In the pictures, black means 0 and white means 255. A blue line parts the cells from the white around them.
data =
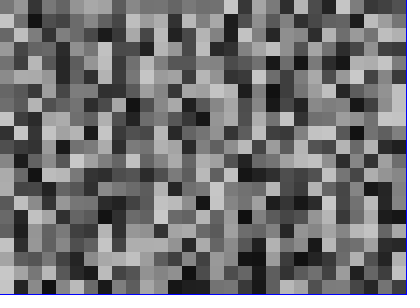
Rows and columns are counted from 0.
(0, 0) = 119
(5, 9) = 119
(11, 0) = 134
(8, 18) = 173
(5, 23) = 76
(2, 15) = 130
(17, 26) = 161
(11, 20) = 161
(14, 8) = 34
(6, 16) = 180
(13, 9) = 107
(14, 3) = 52
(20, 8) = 126
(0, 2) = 53
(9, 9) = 80
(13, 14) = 120
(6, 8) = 50
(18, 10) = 157
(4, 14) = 133
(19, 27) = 62
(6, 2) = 57
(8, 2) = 43
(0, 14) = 111
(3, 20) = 143
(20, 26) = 39
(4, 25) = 177
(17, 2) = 151
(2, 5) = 107
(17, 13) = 40
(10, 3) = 155
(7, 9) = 19
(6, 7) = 48
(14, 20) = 53
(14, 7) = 43
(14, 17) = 115
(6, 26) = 119
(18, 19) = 156
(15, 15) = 99
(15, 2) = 193
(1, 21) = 48

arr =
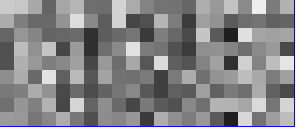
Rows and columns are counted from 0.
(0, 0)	203
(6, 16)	122
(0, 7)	109
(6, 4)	73
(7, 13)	137
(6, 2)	171
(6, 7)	99
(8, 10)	58
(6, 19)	97
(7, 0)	112
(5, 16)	155
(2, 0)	101
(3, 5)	155
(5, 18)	168
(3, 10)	123
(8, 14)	152
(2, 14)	197
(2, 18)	164
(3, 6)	48
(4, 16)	48
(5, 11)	64
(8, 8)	135
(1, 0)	172
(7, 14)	112
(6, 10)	88
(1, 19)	97
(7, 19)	117
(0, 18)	238
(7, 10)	121
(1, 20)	100
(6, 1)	127
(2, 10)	58
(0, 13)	102
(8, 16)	31
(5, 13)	172

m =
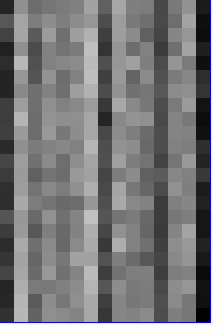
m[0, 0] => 37
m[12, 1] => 155
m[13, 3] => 136
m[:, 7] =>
[96, 77, 63, 52, 79, 64, 76, 56, 37, 72, 78, 80, 69, 73, 79, 85, 71, 57, 82, 61, 86, 63, 54]
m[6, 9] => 113
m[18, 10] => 88
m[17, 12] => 142
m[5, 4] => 109
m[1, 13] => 163
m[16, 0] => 60
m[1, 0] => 87
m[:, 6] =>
[162, 150, 177, 191, 186, 190, 177, 156, 166, 167, 181, 164, 161, 175, 151, 192, 174, 170, 161, 186, 180, 169, 168]
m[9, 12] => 132
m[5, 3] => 148
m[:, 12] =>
[121, 110, 134, 111, 149, 123, 140, 122, 132, 132, 129, 117, 135, 145, 128, 120, 132, 142, 137, 126, 141, 138, 127]
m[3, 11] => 59
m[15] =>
[85, 151, 105, 145, 112, 132, 192, 85, 116, 123, 104, 60, 120, 127, 23]
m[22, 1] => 183
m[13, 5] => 144
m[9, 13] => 130
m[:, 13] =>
[146, 163, 150, 163, 122, 135, 143, 155, 120, 130, 126, 153, 129, 127, 134, 127, 163, 152, 149, 129, 150, 119, 119]
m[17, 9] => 129
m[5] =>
[36, 151, 84, 148, 109, 130, 190, 64, 153, 100, 139, 81, 123, 135, 45]
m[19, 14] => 11
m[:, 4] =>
[123, 126, 111, 115, 135, 109, 111, 129, 142, 120, 135, 110, 109, 124, 106, 112, 105, 104, 119, 113, 128, 119, 138]
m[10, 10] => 105
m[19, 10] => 126
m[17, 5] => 138
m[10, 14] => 46
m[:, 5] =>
[128, 140, 158, 123, 140, 130, 158, 136, 143, 141, 129, 142, 153, 144, 109, 132, 130, 138, 162, 132, 140, 143, 131]

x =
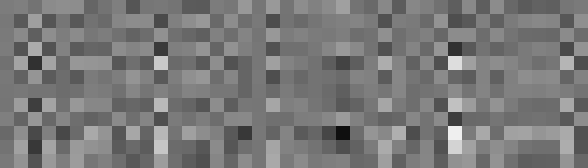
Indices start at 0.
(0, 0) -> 124
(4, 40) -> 181
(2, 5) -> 139
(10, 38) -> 111
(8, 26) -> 112
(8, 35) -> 117
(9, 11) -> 183
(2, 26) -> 114
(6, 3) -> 116
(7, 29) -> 110
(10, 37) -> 115
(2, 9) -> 99
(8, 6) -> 98
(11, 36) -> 112
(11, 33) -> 151
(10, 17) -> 111
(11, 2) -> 83
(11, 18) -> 118
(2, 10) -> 109
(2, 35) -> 137
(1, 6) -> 114
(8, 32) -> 61
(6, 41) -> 115
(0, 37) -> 91
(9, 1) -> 142
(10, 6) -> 146
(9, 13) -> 160
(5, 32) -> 102
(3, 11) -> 58
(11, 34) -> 104
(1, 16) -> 141
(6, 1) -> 120
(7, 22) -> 117
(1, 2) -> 159
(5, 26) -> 129
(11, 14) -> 80
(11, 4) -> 126
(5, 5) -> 89

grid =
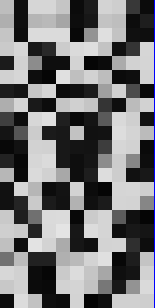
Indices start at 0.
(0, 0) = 189
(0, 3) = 214
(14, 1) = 36
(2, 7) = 223
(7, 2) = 25
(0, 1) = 15
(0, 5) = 11
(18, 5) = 186
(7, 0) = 174
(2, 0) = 197
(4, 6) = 5
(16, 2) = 34
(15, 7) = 213
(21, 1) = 220
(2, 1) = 13
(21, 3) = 14
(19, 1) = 209
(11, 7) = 140
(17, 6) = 15
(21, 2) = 194
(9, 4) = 24
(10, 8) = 214
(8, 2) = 215
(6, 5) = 15
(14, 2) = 202
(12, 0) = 183
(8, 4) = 31
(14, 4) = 18
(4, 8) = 171
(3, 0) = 202
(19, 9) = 20
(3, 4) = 204
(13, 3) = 12
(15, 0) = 201
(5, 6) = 210
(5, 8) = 11
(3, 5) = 218
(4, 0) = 27

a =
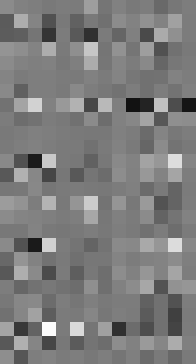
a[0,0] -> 139
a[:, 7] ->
[117, 112, 123, 117, 118, 123, 120, 185, 109, 120, 122, 120, 108, 120, 115, 119, 120, 115, 119, 110, 111, 121, 119, 160, 109, 126]
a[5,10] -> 113
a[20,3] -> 120
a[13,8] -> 124
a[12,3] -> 70
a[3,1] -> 142
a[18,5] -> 112
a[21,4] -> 125
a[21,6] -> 127
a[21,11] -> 113
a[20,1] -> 102
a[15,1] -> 132
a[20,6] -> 143
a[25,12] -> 104
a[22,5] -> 122
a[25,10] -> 107
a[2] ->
[92, 95, 117, 52, 124, 89, 48, 123, 101, 128, 74, 171, 144, 124]
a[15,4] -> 123
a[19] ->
[88, 174, 138, 75, 123, 94, 120, 110, 141, 129, 150, 131, 165, 125]
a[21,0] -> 120
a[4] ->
[139, 130, 127, 129, 120, 127, 172, 118, 133, 124, 137, 102, 119, 123]
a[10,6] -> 113
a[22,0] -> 113
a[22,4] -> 123
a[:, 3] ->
[121, 81, 52, 173, 129, 126, 126, 129, 124, 126, 125, 201, 70, 118, 180, 127, 121, 209, 114, 75, 120, 108, 93, 251, 70, 130]
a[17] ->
[138, 82, 26, 209, 124, 116, 100, 115, 138, 136, 169, 150, 220, 136]
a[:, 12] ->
[119, 161, 144, 113, 119, 130, 115, 77, 143, 120, 115, 221, 165, 100, 100, 116, 109, 220, 140, 165, 146, 82, 64, 68, 172, 104]
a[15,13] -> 130
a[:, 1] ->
[129, 173, 95, 142, 130, 123, 96, 164, 109, 124, 126, 81, 177, 120, 147, 132, 120, 82, 148, 174, 102, 135, 134, 56, 176, 86]
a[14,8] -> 149
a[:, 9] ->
[121, 130, 128, 117, 124, 119, 125, 18, 135, 124, 122, 130, 129, 128, 120, 123, 122, 136, 124, 129, 140, 124, 123, 108, 129, 127]
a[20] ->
[125, 102, 114, 120, 114, 109, 143, 111, 129, 140, 167, 83, 146, 150]
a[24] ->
[88, 176, 133, 70, 120, 91, 116, 109, 141, 129, 154, 134, 172, 128]

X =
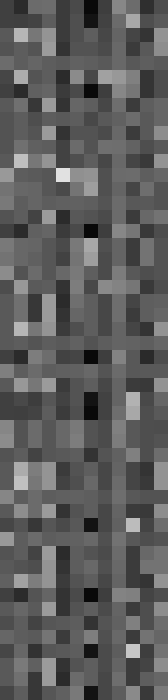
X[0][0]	64
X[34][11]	147
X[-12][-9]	93
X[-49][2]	67
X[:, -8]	[59, 59, 59, 51, 89, 43, 59, 51, 89, 51, 66, 66, 225, 74, 96, 43, 59, 74, 66, 104, 51, 43, 51, 59, 89, 66, 96, 59, 66, 59, 104, 104, 89, 59, 66, 96, 51, 74, 96, 43, 51, 59, 51, 51, 89, 59, 89, 51, 43, 96]
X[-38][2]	90
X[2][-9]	148
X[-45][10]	52
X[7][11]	102
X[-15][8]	110
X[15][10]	104
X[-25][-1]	77
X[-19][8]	124
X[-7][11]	141
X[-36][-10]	101
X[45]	[102, 93, 90, 117, 59, 97, 126, 80, 104, 59, 115, 102]
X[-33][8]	100
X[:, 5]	[74, 79, 79, 83, 97, 139, 74, 102, 93, 83, 107, 79, 144, 116, 97, 88, 74, 121, 116, 121, 125, 111, 102, 79, 97, 69, 97, 83, 83, 79, 121, 125, 93, 83, 79, 97, 83, 88, 97, 93, 93, 83, 74, 83, 93, 97, 93, 83, 107, 121]
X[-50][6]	9
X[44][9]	128
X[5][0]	70
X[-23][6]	94
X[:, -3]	[108, 168, 69, 59, 88, 128, 118, 59, 108, 59, 98, 69, 108, 69, 88, 59, 118, 59, 59, 88, 118, 69, 59, 69, 98, 88, 88, 59, 178, 168, 88, 88, 128, 69, 69, 88, 59, 188, 88, 59, 59, 59, 128, 59, 128, 59, 198, 59, 59, 138]
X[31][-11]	83
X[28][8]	100
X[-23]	[89, 152, 119, 155, 59, 83, 94, 71, 100, 59, 57, 147]
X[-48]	[89, 182, 119, 148, 59, 79, 94, 71, 100, 69, 52, 147]
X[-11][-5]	75
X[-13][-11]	83
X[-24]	[127, 93, 107, 93, 96, 97, 104, 84, 107, 88, 89, 89]
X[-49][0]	64
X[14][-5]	84
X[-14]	[89, 142, 107, 155, 51, 83, 94, 71, 100, 59, 57, 141]
